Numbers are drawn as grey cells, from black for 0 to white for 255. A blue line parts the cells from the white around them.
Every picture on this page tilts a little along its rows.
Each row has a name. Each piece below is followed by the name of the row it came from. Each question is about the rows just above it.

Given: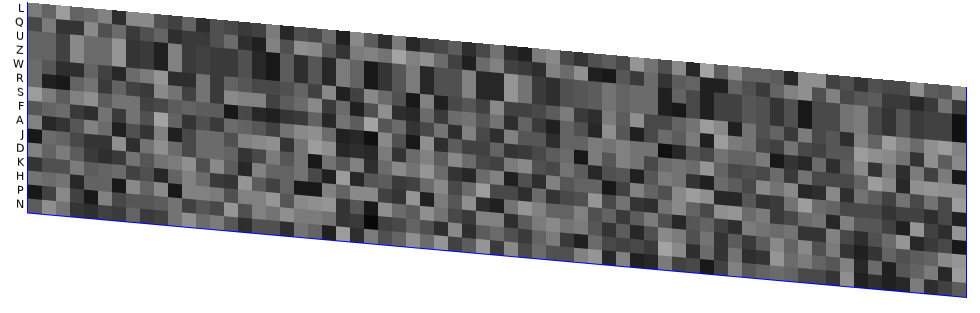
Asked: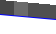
N
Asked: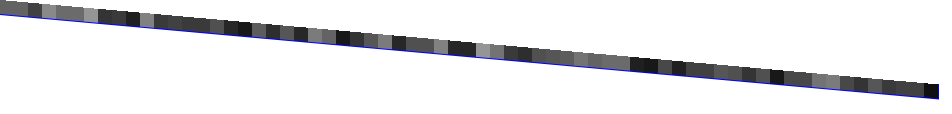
Z
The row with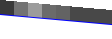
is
J

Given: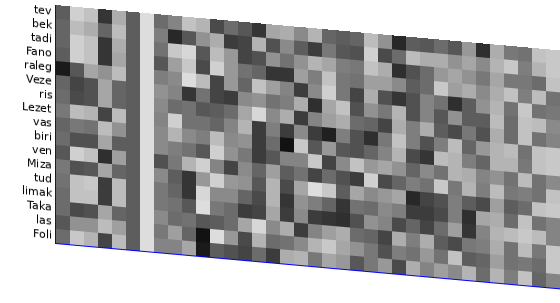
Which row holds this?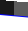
Foli
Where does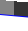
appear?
Veze
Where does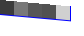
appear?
bek
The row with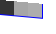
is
tev
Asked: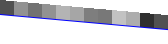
tadi
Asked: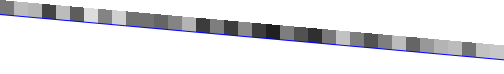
Lezet
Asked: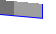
Fano

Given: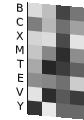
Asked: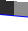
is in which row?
M
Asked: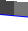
B

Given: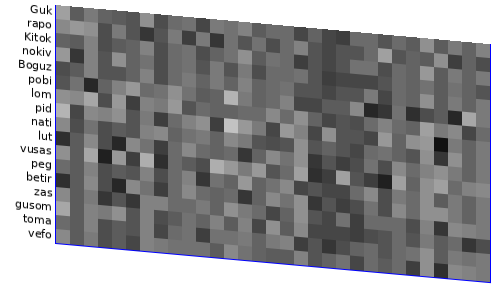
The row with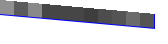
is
gusom
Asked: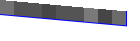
Boguz
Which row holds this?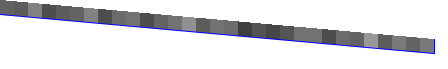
Kitok
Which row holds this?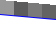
Kitok

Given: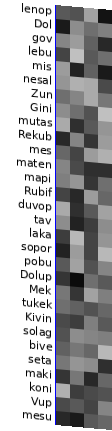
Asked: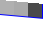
nesal
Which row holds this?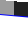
mis
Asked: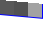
lenop
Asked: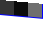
Dolup
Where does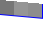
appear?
seta
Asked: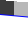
laka
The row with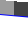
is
sopor

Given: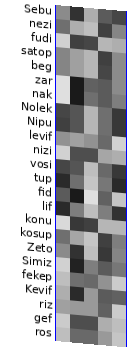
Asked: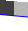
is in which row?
konu
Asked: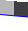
satop
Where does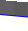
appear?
zar
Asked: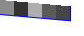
Sebu
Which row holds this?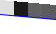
zar
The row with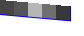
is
Nolek

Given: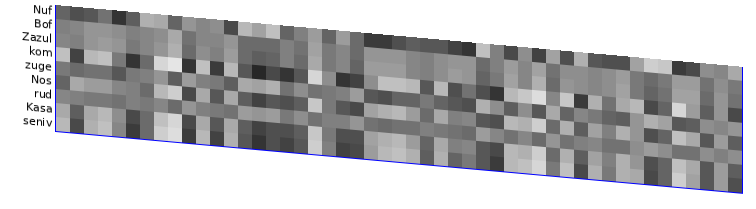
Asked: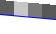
Nos
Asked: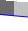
Kasa
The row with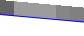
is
Zazul
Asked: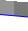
Zazul

